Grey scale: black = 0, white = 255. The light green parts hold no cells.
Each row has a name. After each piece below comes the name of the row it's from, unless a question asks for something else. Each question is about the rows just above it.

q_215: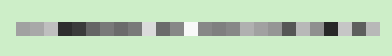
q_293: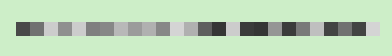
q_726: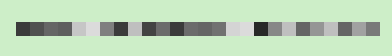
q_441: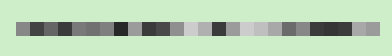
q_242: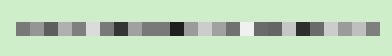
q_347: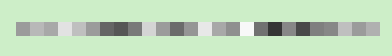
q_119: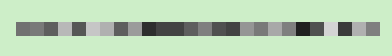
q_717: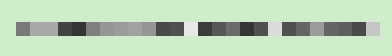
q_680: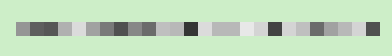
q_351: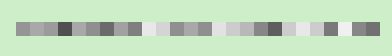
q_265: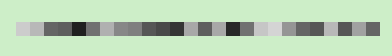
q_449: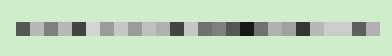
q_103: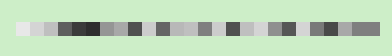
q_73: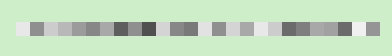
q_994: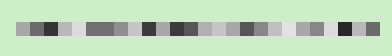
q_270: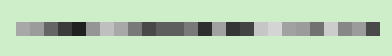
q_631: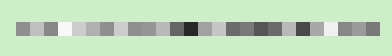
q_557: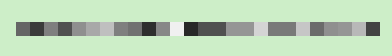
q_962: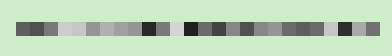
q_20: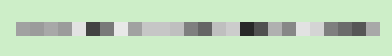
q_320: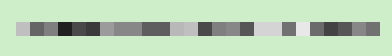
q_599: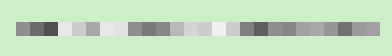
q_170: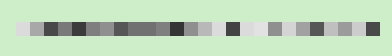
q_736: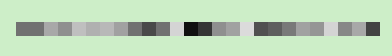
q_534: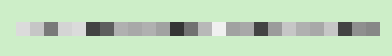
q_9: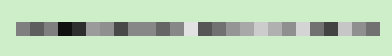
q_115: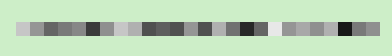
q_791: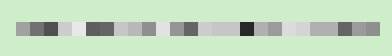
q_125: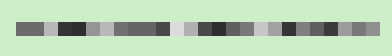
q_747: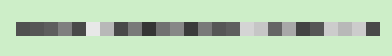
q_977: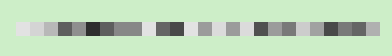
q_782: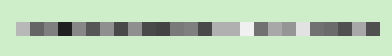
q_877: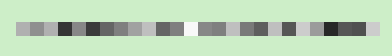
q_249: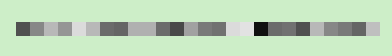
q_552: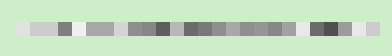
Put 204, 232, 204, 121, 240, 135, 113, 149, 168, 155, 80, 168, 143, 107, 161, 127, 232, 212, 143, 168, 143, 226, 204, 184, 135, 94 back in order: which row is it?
q_351
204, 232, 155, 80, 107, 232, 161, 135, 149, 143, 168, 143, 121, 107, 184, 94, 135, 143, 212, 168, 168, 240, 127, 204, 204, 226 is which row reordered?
q_552
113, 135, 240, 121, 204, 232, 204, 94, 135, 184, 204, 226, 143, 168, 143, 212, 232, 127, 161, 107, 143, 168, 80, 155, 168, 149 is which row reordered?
q_351

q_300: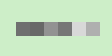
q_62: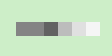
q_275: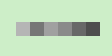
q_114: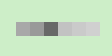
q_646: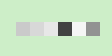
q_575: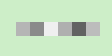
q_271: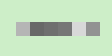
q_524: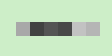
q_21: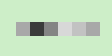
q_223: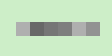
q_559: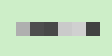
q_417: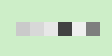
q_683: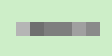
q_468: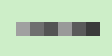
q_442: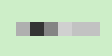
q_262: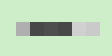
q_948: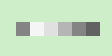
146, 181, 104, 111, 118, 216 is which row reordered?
q_271
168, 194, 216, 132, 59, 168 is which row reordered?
q_21
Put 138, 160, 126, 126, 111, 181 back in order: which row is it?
q_683
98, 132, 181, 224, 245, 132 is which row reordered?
q_948
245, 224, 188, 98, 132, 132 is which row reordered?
q_62
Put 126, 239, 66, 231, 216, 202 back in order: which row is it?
q_417
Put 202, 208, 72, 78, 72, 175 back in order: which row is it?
q_262

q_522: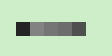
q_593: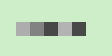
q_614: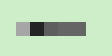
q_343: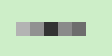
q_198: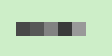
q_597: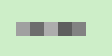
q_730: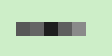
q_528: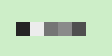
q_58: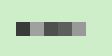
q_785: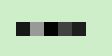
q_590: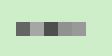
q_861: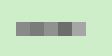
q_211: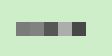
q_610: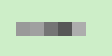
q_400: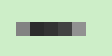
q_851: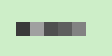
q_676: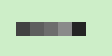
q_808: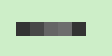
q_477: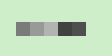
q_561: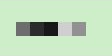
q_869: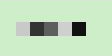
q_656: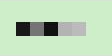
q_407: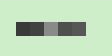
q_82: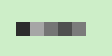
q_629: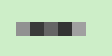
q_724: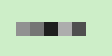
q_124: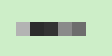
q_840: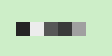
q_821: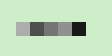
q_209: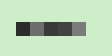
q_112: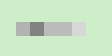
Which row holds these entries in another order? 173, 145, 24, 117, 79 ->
q_821
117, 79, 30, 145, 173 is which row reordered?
q_724

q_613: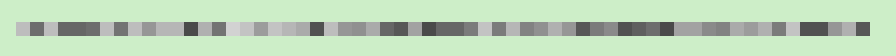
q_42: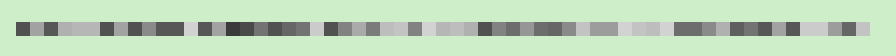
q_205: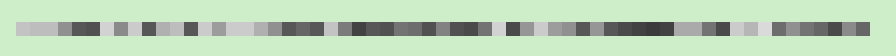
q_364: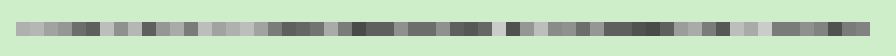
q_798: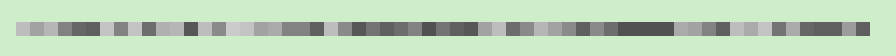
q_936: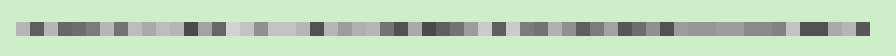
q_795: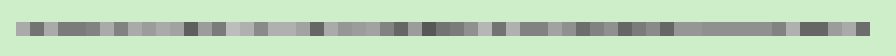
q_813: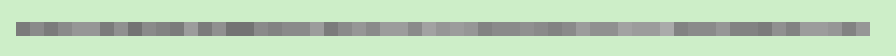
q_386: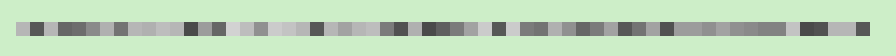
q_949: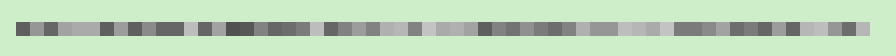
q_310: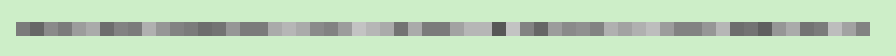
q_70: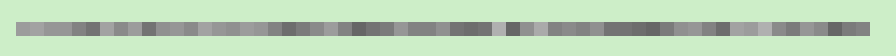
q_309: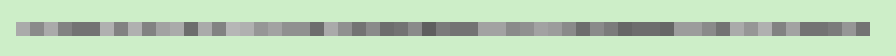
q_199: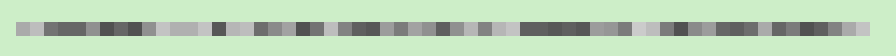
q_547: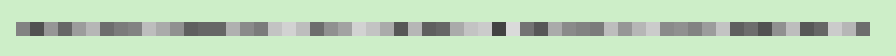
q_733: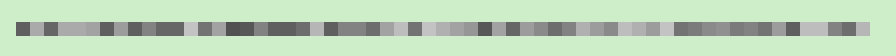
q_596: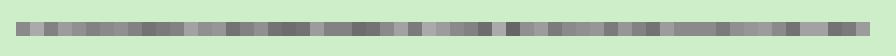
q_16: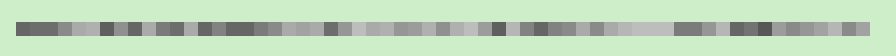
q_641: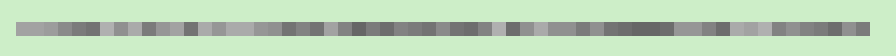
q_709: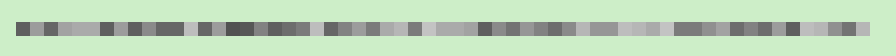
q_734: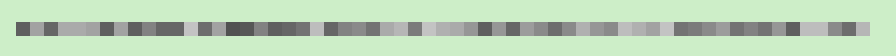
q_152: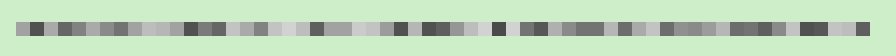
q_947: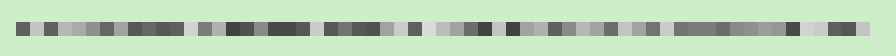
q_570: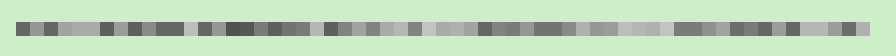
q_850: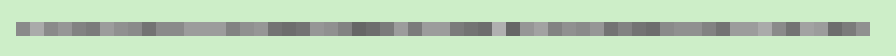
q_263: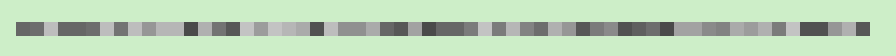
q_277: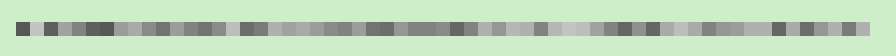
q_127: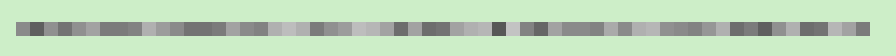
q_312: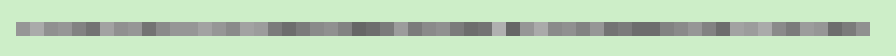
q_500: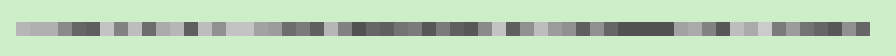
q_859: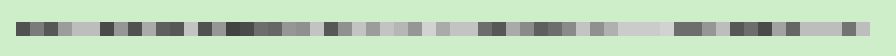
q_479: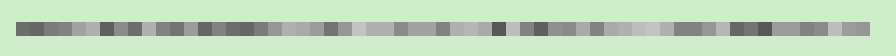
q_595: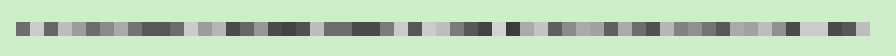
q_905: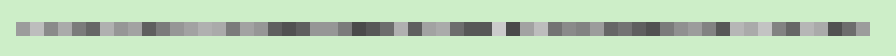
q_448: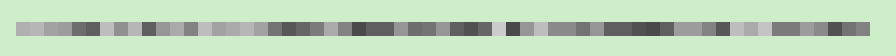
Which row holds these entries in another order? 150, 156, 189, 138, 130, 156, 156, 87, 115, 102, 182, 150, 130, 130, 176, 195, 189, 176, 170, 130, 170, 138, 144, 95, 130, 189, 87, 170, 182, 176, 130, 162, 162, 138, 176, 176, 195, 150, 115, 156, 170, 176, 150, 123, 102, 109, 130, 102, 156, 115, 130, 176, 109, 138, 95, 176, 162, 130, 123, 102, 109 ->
q_479
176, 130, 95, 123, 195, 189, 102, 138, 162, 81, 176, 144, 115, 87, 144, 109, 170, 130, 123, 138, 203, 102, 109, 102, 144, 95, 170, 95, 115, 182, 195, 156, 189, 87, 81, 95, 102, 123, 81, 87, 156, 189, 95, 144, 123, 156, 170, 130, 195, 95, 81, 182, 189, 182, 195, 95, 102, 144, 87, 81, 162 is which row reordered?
q_500

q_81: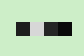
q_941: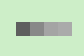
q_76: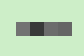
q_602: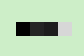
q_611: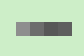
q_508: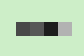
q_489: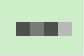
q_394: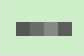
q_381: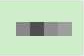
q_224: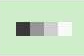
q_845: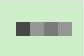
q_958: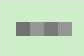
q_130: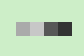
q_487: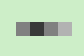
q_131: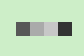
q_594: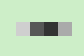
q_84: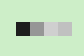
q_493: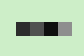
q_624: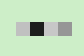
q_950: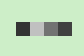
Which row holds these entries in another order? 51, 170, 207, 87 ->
q_594
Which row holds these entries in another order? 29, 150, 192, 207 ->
q_84
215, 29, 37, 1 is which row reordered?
q_602
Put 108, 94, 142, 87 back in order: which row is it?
q_611
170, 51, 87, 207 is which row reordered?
q_594
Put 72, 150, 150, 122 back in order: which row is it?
q_845

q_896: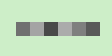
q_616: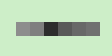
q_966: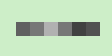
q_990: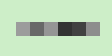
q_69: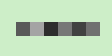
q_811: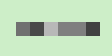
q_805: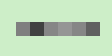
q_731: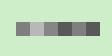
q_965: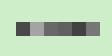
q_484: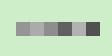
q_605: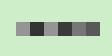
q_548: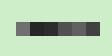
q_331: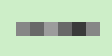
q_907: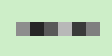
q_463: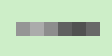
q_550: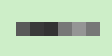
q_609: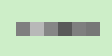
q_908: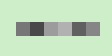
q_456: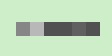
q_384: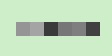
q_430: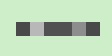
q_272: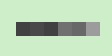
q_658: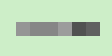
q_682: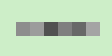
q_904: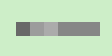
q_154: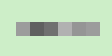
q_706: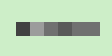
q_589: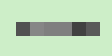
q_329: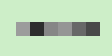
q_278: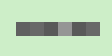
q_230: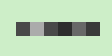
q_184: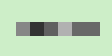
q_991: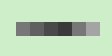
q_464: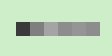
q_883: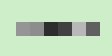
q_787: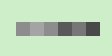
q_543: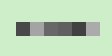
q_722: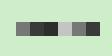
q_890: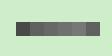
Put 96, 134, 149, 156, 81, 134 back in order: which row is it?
q_658
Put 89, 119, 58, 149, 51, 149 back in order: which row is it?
q_605

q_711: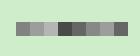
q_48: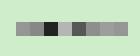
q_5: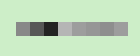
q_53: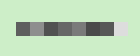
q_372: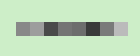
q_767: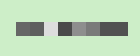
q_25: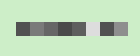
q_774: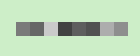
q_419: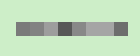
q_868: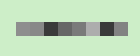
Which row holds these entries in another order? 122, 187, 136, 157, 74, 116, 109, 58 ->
q_372
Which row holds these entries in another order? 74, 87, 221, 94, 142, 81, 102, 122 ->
q_53
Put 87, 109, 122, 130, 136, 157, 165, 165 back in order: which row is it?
q_419
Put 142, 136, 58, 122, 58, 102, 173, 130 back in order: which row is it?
q_868
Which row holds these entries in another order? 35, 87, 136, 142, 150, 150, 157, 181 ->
q_48
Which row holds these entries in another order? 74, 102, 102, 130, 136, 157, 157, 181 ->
q_711
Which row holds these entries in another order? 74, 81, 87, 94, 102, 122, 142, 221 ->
q_53

